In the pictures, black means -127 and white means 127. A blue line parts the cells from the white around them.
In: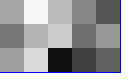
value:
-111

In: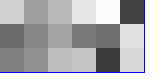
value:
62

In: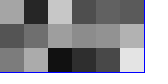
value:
-110

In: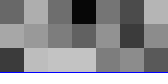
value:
67

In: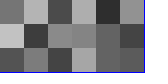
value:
-59

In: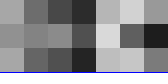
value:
-47
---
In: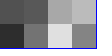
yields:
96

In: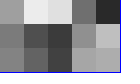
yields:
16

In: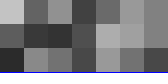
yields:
32

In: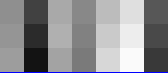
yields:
109

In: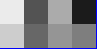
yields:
21

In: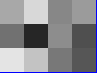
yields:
13

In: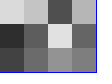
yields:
97

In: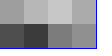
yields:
-3
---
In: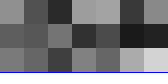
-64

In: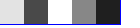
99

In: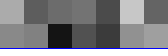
-107

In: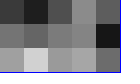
32

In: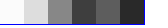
93

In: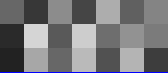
-24

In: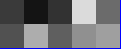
-46

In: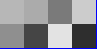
76

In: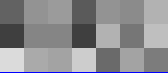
35
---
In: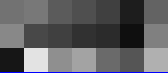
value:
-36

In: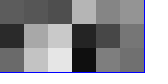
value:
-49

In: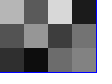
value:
88

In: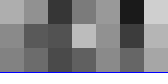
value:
-73

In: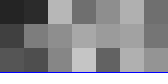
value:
55

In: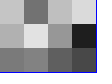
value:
63
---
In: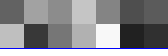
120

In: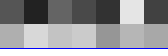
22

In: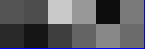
-27

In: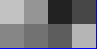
-13

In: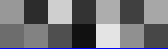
100

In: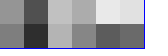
6

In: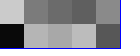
40

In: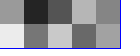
73
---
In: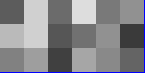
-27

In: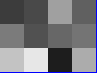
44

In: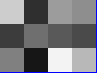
56

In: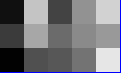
102

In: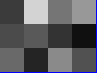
-46

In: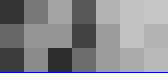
58

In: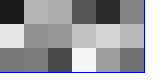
-14

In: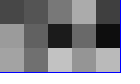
58

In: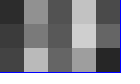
-89

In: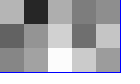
28
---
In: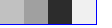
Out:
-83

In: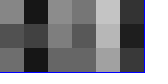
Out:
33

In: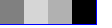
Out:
49

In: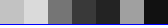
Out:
32

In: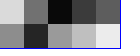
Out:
63

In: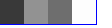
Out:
-17

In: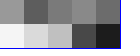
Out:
-55
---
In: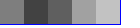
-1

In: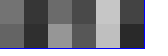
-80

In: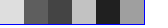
-33

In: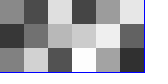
82

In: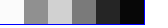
16

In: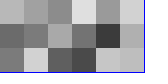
82

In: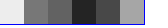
-8
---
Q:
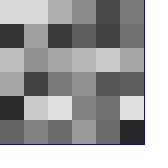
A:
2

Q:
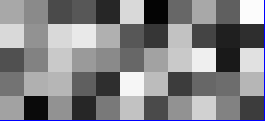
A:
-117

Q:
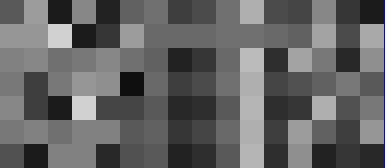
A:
-100

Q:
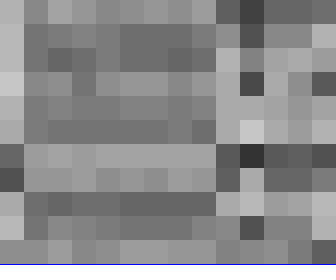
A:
14

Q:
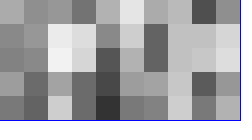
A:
-28

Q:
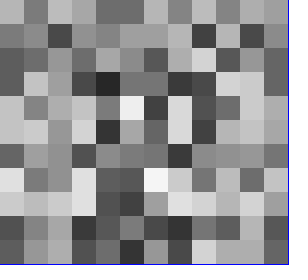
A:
23

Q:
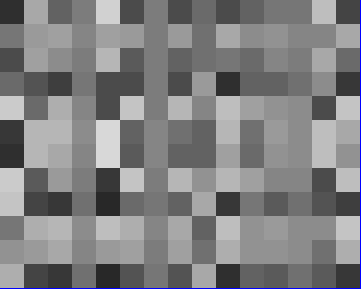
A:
-59

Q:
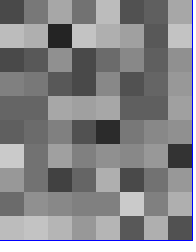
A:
67

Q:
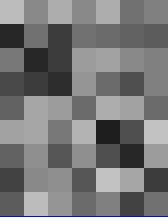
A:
59
